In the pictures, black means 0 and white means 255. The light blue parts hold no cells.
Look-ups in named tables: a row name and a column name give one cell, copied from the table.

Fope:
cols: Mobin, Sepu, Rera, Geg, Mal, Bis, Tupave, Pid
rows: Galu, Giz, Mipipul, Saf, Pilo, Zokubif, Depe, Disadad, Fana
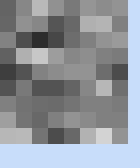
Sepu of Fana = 186
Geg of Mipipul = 70
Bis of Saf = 143
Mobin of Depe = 127
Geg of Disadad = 128
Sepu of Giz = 145
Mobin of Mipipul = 130
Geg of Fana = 75
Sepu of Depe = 114
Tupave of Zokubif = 183
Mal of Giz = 104
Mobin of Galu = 100
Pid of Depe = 124
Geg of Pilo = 141
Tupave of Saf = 129
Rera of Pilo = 131

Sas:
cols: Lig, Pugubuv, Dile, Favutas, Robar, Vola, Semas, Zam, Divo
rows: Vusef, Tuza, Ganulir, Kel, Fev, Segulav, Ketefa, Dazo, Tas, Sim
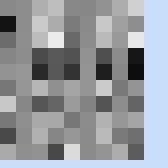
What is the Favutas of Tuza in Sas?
172
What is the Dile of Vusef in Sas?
175
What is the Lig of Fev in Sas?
147
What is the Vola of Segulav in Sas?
149
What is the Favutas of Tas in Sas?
134
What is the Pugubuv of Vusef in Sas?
141
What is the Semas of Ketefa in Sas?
84
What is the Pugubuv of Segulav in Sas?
150

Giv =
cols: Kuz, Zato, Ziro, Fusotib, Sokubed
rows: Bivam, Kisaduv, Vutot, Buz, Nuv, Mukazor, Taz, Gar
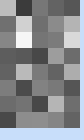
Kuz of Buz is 93
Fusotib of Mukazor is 121
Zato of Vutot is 246
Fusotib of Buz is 157
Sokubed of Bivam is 86
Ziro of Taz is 72
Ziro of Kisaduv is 111
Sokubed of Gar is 99
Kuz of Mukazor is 125
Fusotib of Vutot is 123
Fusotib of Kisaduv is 139
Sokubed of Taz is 110
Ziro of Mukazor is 130
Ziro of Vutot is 117

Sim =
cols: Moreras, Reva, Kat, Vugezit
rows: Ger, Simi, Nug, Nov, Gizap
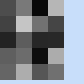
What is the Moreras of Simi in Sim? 66
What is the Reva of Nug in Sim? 93
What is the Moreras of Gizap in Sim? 101
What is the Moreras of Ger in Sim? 77
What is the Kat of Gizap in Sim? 86
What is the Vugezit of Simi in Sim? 69
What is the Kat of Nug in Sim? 39
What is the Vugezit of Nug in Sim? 40
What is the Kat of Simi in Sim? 114
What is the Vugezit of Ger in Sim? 182
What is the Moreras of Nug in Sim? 35
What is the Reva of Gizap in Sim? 173
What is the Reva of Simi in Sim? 197
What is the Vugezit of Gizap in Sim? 112
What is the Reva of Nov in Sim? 108

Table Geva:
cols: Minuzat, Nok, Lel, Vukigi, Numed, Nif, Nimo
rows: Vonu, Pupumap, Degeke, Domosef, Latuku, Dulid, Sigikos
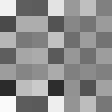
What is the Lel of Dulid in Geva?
201
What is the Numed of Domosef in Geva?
150
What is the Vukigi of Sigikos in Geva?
237
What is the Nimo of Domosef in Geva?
157
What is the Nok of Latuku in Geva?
133
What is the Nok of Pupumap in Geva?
172
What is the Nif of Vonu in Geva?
191
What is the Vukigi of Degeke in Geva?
192
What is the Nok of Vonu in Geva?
95
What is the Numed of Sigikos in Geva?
149
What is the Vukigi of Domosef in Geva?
90
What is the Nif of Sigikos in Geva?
189
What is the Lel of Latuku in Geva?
141

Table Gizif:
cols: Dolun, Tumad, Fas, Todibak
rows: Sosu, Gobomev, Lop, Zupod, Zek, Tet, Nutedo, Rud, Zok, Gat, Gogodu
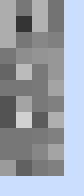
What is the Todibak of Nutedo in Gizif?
127
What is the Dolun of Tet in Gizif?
119
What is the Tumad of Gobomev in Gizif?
51
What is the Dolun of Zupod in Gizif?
119
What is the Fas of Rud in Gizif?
92
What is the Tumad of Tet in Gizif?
118
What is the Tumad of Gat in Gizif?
118
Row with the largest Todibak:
Rud

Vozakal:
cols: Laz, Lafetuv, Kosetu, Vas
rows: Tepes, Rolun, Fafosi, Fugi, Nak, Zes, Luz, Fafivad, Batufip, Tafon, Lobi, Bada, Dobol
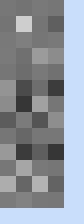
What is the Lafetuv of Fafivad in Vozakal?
123
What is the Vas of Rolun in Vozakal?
95
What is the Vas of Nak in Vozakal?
113
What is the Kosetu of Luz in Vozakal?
161
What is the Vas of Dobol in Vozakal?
119
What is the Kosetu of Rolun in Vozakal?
117
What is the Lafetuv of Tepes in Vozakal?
115
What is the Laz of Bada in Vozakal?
173
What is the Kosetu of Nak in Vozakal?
121
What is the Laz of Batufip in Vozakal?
118
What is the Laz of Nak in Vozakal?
118
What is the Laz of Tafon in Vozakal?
153
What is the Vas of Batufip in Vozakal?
119
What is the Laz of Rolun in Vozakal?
116
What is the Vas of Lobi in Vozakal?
118
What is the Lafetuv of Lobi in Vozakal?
166
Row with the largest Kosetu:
Bada

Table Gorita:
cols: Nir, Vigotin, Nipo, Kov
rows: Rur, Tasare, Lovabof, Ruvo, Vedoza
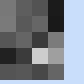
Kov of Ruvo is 159
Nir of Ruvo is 33
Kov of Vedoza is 101
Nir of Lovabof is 86
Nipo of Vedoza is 72
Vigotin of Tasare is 89
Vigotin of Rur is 94
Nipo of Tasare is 102
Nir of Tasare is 122
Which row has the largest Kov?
Ruvo

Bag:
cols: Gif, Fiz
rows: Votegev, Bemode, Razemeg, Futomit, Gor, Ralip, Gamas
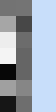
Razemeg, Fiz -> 108
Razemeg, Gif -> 237
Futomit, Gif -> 244
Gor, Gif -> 7
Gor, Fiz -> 101
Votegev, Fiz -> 116
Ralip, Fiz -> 134
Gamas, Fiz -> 110
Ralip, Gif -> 160

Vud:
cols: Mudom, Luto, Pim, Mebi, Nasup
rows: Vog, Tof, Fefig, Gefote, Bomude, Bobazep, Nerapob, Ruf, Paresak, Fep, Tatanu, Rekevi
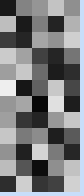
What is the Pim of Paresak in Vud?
140
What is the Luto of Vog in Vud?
131
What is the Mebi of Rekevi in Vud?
65
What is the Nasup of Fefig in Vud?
207
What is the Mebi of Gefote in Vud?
37
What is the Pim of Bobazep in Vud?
97
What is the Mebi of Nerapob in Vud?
224
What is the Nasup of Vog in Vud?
143
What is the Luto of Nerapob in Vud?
166
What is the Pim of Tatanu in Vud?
13

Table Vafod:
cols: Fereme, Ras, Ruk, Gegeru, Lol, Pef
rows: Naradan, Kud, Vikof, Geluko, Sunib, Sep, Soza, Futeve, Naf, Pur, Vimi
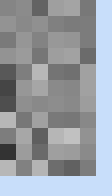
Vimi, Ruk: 180
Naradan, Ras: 139
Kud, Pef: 124
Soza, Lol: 137
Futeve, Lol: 119
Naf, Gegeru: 182
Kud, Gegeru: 128
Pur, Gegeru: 159

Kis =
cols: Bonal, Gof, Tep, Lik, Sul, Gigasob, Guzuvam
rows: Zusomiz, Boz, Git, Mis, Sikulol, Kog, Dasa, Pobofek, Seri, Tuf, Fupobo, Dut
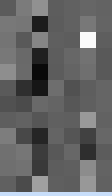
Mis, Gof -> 105
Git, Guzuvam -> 94
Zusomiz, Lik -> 93
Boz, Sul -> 97
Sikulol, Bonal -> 142
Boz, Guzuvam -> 100
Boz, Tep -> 28
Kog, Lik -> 110
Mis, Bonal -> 120
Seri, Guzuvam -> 103
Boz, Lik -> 92
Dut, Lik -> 95
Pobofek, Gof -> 98
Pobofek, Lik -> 96
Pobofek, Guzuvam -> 98
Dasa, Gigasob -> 95
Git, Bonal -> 116
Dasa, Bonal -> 81
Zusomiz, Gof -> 123
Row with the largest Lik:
Kog

